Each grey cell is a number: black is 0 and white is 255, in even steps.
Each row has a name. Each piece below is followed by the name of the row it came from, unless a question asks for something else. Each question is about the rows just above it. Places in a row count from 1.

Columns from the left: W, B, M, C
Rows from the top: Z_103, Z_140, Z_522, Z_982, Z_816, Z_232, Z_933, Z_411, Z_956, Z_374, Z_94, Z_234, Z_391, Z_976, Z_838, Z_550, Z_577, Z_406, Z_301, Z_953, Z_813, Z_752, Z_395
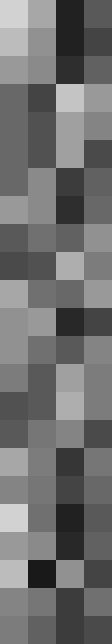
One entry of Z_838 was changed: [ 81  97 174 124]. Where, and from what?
2, [89]
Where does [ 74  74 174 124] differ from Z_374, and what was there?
2, [81]
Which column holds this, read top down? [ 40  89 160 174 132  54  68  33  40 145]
M
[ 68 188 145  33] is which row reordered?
Z_140
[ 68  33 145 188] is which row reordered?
Z_140
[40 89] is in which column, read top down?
M

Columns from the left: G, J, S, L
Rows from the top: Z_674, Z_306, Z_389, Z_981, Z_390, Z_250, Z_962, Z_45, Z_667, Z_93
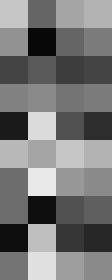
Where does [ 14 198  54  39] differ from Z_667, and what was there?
2, [191]
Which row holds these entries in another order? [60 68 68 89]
Z_389
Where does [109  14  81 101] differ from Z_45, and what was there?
4, [95]
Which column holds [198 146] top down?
G
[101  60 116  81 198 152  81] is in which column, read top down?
S
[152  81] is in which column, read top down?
S

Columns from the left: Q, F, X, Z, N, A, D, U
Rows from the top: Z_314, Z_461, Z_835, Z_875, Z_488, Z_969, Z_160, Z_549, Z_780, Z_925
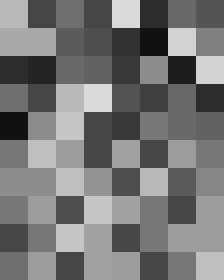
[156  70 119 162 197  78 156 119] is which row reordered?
Z_549
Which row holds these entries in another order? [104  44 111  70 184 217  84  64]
Z_875
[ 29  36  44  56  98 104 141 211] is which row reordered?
Z_835
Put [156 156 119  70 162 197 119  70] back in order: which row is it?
Z_780
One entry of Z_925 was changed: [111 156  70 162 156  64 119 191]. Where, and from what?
6, [70]
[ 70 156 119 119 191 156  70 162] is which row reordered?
Z_969

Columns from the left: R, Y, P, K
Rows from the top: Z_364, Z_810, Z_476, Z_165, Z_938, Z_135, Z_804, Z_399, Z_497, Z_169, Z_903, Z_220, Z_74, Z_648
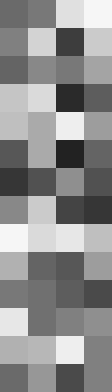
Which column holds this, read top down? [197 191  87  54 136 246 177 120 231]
R
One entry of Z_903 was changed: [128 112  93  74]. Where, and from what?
1, [120]

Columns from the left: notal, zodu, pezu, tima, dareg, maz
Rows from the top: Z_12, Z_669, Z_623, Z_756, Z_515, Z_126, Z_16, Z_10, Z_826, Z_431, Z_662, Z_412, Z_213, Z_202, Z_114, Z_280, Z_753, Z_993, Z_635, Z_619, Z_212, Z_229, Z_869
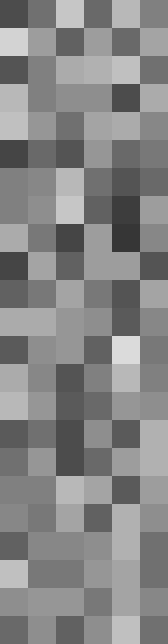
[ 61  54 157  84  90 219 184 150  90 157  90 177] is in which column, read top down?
dareg
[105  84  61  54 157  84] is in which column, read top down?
dareg

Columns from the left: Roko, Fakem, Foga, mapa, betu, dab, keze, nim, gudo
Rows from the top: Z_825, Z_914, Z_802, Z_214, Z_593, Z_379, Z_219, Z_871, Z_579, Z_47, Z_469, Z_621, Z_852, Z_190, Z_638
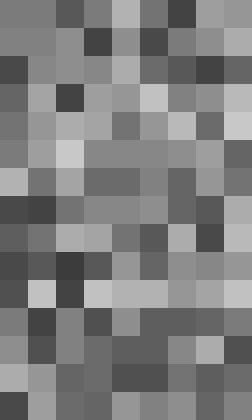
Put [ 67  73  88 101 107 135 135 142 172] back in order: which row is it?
Z_802
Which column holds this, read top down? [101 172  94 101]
nim
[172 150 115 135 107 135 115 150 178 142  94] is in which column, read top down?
betu
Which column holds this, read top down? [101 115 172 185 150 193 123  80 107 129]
gudo

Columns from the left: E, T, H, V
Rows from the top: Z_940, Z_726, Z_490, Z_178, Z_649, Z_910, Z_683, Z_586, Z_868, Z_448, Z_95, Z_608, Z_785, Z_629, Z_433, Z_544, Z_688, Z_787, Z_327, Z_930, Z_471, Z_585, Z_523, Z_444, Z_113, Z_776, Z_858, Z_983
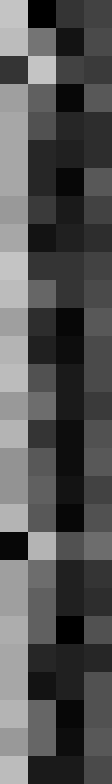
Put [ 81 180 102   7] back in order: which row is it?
Z_776
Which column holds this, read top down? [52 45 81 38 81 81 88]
V
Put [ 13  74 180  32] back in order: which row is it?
Z_785
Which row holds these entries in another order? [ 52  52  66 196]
Z_448
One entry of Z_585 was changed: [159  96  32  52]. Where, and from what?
4, [45]
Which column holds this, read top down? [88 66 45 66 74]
V
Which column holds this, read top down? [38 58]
T

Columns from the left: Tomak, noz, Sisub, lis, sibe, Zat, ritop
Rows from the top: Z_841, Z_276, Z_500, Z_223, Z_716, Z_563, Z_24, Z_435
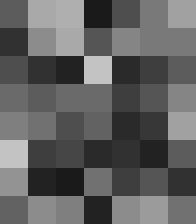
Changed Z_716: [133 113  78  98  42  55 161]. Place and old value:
1, [127]
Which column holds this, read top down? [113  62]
noz
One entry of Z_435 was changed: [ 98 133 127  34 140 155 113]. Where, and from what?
2, [140]
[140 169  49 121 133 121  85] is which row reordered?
Z_276
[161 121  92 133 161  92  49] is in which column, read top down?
ritop
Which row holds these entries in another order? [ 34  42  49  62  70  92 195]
Z_563
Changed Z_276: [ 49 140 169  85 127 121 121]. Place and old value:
5, [133]

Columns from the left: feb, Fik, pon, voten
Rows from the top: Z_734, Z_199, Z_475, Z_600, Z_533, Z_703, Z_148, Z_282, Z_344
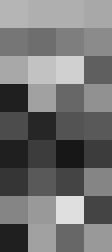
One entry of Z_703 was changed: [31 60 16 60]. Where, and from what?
3, [23]
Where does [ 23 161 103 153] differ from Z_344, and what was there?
1, [31]
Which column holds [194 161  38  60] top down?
Fik
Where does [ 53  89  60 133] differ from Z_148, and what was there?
3, [68]
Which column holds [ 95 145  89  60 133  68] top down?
voten
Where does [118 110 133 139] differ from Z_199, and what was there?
3, [126]

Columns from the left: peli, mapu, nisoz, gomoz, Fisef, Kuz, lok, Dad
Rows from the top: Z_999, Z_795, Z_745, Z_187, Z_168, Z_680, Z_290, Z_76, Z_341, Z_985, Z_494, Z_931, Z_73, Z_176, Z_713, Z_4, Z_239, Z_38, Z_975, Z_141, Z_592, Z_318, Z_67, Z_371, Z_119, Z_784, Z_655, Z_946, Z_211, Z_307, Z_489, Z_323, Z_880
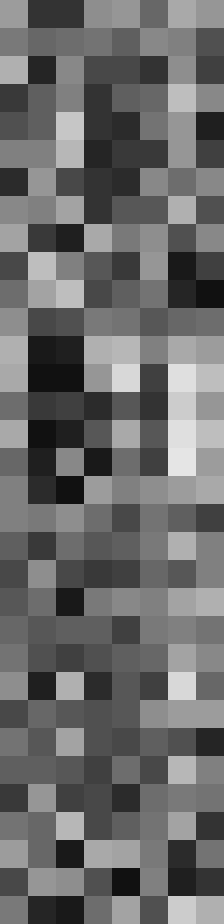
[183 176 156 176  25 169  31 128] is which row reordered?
Z_73
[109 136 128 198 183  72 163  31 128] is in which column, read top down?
nisoz

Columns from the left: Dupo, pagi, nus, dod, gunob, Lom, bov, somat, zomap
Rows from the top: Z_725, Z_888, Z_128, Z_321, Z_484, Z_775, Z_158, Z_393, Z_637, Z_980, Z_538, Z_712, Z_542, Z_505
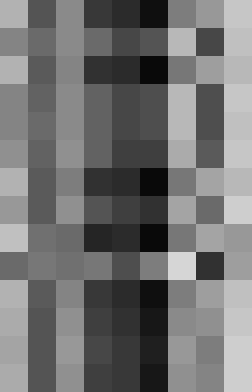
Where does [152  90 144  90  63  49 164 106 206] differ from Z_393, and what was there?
4, [84]
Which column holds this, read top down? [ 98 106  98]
pagi

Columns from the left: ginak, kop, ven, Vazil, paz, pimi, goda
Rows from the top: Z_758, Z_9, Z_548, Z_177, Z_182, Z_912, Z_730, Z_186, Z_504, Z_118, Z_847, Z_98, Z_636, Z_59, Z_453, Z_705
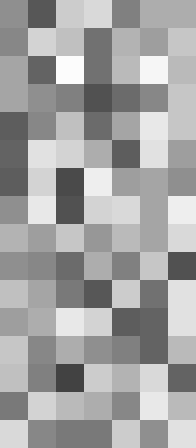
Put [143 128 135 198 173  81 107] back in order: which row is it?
Z_118
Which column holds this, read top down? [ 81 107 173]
Vazil
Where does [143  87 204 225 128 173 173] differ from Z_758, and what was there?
4, [217]
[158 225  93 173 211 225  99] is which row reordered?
Z_912

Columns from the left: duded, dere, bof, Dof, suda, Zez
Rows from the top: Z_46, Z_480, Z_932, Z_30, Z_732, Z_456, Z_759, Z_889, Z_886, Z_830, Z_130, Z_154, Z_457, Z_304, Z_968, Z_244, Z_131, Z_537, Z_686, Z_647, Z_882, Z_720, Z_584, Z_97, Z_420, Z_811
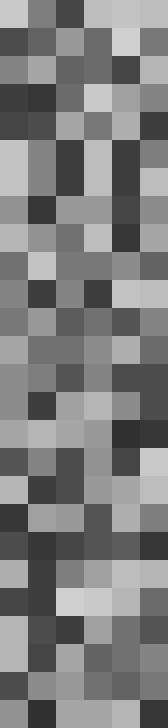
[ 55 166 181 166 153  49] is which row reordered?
Z_244
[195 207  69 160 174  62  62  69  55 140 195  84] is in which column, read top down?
suda
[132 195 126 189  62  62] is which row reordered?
Z_456
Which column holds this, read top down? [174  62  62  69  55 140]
suda
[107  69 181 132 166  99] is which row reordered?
Z_932
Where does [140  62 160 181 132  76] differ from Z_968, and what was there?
5, [140]

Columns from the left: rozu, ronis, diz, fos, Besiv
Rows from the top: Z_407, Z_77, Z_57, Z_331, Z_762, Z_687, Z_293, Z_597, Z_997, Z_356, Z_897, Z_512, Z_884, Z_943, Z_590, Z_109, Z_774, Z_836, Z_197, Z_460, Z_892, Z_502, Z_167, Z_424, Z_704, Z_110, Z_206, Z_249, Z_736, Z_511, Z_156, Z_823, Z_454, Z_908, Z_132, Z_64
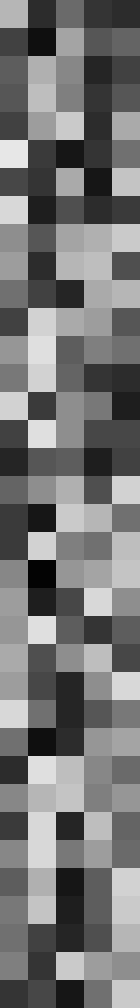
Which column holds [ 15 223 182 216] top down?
ronis
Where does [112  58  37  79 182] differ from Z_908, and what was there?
2, [65]
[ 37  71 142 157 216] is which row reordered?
Z_704
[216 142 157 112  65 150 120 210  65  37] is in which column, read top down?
rozu
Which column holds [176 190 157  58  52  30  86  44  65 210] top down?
ronis

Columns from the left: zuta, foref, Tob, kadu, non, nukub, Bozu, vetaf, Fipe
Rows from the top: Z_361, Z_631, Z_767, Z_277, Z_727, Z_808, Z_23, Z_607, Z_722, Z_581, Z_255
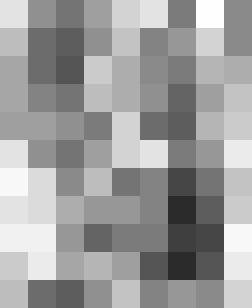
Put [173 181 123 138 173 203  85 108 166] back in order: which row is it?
Z_767
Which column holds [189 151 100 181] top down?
kadu
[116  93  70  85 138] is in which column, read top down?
vetaf
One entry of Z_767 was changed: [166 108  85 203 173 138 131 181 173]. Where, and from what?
7, [123]

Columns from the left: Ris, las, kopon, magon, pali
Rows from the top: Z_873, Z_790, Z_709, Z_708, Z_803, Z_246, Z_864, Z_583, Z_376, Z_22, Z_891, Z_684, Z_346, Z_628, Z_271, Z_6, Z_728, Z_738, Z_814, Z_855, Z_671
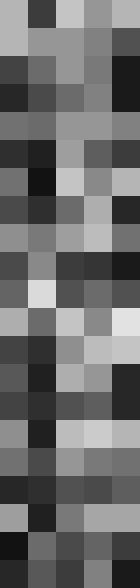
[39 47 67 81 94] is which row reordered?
Z_271
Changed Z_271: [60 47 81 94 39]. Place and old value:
1, [67]
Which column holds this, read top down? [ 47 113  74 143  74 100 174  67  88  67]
Ris
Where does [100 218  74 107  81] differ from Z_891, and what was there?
3, [81]

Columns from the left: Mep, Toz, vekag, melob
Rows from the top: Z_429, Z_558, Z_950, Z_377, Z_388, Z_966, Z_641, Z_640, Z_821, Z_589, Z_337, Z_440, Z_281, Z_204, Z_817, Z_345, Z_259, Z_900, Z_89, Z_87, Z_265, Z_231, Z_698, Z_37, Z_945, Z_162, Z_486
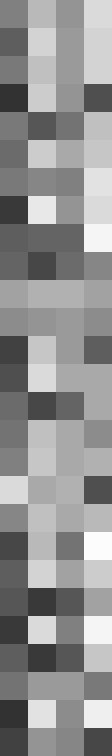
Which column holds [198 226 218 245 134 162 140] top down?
melob
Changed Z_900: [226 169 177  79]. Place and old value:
1, [218]
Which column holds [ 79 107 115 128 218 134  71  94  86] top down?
Mep
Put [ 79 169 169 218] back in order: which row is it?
Z_204
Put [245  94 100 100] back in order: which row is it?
Z_821
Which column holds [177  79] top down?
melob

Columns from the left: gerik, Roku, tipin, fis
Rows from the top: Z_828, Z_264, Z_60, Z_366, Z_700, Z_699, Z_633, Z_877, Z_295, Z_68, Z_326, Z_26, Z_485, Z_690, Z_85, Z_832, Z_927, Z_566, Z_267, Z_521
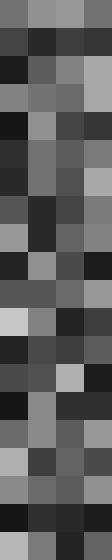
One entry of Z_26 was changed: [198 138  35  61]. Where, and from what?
2, [130]
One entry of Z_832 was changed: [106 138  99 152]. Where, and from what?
3, [92]
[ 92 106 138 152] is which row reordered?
Z_832
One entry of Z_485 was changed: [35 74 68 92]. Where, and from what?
3, [61]
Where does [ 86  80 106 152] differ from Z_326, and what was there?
2, [86]
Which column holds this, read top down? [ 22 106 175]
gerik

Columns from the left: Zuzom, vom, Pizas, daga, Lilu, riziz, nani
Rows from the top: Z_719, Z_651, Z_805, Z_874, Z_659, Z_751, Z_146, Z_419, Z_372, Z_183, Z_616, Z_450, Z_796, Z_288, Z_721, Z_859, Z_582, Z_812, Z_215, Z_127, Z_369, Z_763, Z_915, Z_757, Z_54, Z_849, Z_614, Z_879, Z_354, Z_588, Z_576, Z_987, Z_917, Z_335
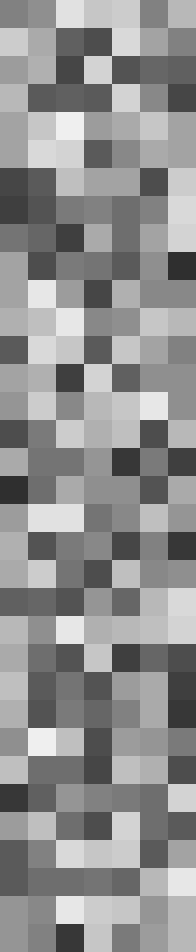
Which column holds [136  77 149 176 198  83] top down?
daga
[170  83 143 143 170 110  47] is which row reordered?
Z_812
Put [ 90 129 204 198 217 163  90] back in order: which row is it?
Z_576
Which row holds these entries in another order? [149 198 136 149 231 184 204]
Z_917

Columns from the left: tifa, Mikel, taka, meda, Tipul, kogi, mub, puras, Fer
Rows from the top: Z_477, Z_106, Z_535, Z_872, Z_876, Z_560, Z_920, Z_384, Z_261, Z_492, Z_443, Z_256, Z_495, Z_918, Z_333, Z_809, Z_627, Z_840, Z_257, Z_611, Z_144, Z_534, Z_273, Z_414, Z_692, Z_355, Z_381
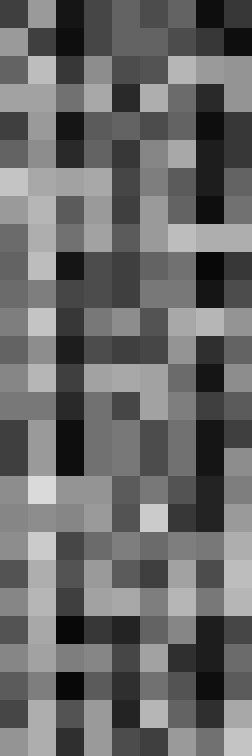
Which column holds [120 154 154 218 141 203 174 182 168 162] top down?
Mikel
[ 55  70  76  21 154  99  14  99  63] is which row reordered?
Z_477
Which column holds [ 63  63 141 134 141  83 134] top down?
tifa
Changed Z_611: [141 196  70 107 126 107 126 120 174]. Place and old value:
2, [203]
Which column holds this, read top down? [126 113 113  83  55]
mub
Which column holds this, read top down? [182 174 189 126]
Mikel

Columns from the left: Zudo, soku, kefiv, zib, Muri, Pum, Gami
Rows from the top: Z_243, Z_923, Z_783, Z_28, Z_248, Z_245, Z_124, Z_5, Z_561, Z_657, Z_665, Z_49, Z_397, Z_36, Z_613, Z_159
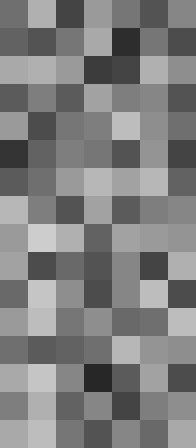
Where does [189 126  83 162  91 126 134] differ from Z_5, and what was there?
1, [183]
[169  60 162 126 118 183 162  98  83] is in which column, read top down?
zib
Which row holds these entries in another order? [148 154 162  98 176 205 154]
Z_561

